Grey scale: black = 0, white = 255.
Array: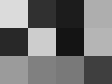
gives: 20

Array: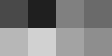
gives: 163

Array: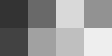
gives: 191

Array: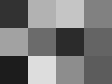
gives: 43

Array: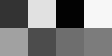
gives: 110

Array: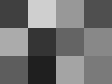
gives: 100

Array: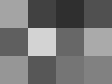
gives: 103

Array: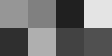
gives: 66

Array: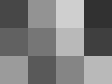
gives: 185
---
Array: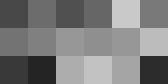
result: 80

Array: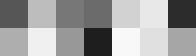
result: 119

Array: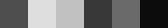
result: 193

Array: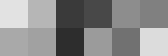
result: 58

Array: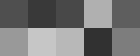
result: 72

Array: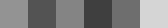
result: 132
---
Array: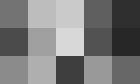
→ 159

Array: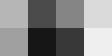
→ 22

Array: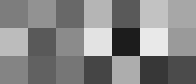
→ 89

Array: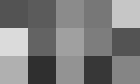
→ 99

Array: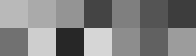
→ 206

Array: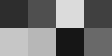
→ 183
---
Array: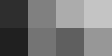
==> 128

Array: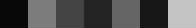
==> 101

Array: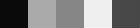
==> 134

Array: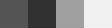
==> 49

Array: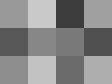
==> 201

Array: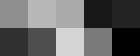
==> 170

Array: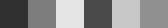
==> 75

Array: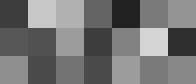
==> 33

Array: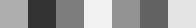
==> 147
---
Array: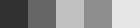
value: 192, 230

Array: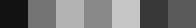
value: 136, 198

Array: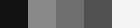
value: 110, 244

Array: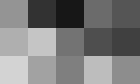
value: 115, 211

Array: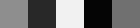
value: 241, 241

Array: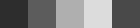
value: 175, 220

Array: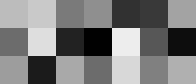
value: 1, 237

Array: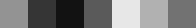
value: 90, 231

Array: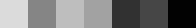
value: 162, 219

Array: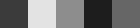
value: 141, 227
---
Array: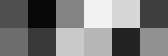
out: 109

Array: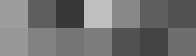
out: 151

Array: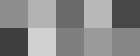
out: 63

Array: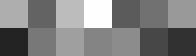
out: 35

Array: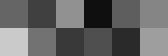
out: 202

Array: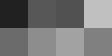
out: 107

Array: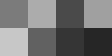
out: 199

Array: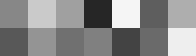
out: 88

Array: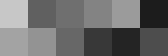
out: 163

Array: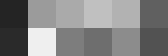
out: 42
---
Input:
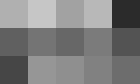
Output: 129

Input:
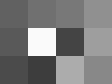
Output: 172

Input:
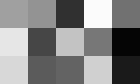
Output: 208

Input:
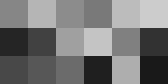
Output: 174

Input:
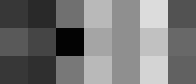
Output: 212

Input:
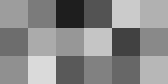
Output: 103

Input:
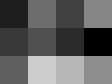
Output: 183

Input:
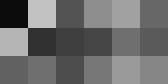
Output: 154

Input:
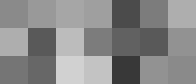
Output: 146
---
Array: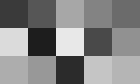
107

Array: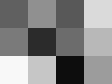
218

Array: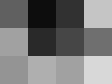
197

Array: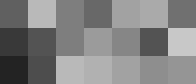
112

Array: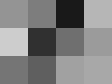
182

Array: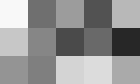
184

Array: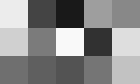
136

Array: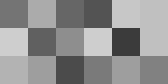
192
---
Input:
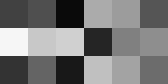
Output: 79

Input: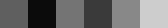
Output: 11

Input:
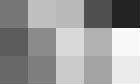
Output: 191

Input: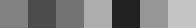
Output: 76

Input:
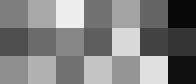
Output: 169

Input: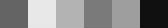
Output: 232

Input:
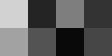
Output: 36

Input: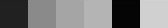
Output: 138
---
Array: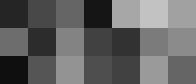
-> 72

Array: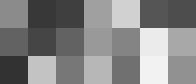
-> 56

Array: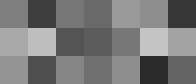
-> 62

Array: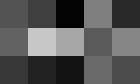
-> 63

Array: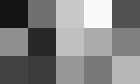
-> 112

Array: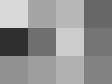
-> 165

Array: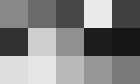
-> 106

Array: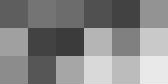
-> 116

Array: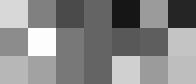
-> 128

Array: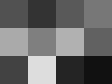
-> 51
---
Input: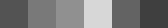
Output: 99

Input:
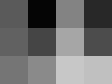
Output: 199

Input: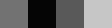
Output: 89

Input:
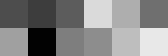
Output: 190

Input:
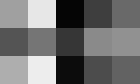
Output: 76

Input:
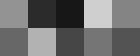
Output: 117

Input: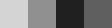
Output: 32

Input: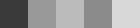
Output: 139

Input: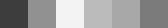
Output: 168

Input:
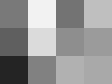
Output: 177
